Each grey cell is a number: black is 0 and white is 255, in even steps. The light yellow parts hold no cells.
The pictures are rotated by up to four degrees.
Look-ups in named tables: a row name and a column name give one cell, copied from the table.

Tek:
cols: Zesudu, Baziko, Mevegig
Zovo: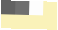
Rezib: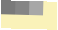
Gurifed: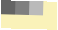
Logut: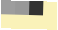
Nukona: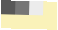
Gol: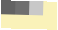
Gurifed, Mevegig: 186
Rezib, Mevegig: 167
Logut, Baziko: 152
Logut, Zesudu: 157
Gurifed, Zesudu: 100
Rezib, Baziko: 133
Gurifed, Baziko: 127
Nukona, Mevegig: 236
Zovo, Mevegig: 253
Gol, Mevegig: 200
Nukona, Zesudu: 88
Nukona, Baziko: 118

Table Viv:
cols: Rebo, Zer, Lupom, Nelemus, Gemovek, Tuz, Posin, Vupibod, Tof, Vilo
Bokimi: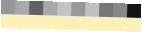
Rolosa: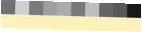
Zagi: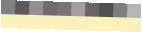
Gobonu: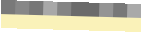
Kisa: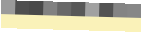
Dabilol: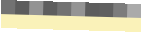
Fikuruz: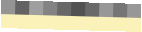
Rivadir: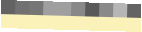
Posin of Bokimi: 193
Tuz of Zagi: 161
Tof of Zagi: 126
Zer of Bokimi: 169
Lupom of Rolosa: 122
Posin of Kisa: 161
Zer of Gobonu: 135
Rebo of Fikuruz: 148

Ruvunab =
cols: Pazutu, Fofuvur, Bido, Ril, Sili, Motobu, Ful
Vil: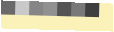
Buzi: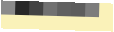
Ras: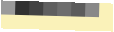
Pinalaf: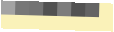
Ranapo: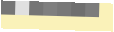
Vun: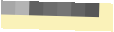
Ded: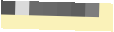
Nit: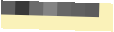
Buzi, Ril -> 113
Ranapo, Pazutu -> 118
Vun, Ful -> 87
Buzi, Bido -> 67
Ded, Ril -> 105
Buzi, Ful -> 124
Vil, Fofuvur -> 201
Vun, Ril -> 109
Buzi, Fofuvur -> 39
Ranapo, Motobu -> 111
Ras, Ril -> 95
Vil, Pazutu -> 106
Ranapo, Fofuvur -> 224
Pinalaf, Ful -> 100
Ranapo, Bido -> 117
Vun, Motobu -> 100
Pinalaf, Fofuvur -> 119

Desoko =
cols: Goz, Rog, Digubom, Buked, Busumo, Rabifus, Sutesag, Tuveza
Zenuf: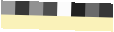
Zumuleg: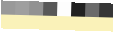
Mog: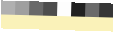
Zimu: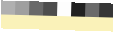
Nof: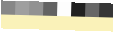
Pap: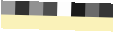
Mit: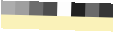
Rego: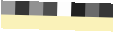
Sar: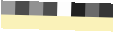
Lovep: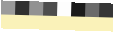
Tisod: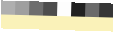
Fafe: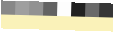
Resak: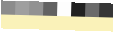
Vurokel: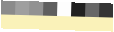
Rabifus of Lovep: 27
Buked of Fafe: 99
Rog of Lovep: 48
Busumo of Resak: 253
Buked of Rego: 77
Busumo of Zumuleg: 253
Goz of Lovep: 155
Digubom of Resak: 146
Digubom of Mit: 109

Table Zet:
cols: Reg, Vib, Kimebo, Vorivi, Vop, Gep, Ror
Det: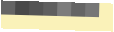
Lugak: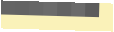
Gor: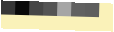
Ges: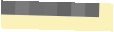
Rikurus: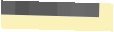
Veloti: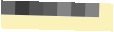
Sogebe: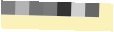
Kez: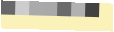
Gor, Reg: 54
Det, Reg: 101
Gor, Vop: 165
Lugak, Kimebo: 103
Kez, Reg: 105
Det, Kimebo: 84
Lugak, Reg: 100
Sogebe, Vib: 180
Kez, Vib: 205
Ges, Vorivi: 113
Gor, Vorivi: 84
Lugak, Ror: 92
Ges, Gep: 124
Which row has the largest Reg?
Sogebe

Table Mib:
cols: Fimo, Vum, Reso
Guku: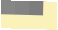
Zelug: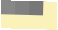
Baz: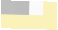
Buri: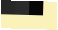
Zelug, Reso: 119
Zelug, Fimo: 136
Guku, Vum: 131
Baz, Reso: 250
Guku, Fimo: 135
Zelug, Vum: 128
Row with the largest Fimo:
Baz

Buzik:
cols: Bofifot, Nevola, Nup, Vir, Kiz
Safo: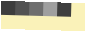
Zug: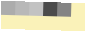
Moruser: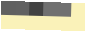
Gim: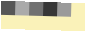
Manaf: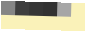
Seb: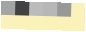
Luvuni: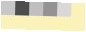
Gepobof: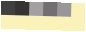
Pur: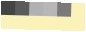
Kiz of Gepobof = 151
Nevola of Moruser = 97
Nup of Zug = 194
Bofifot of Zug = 172
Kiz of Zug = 132
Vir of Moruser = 112
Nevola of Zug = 184

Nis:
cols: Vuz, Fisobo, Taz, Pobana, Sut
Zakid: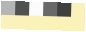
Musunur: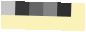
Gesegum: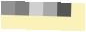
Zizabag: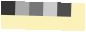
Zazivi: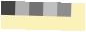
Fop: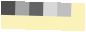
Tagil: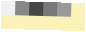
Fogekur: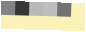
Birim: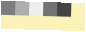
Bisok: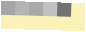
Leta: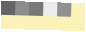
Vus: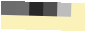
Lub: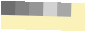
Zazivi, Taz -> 114
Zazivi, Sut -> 142
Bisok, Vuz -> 165
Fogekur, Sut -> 114
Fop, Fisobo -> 166
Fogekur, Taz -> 184

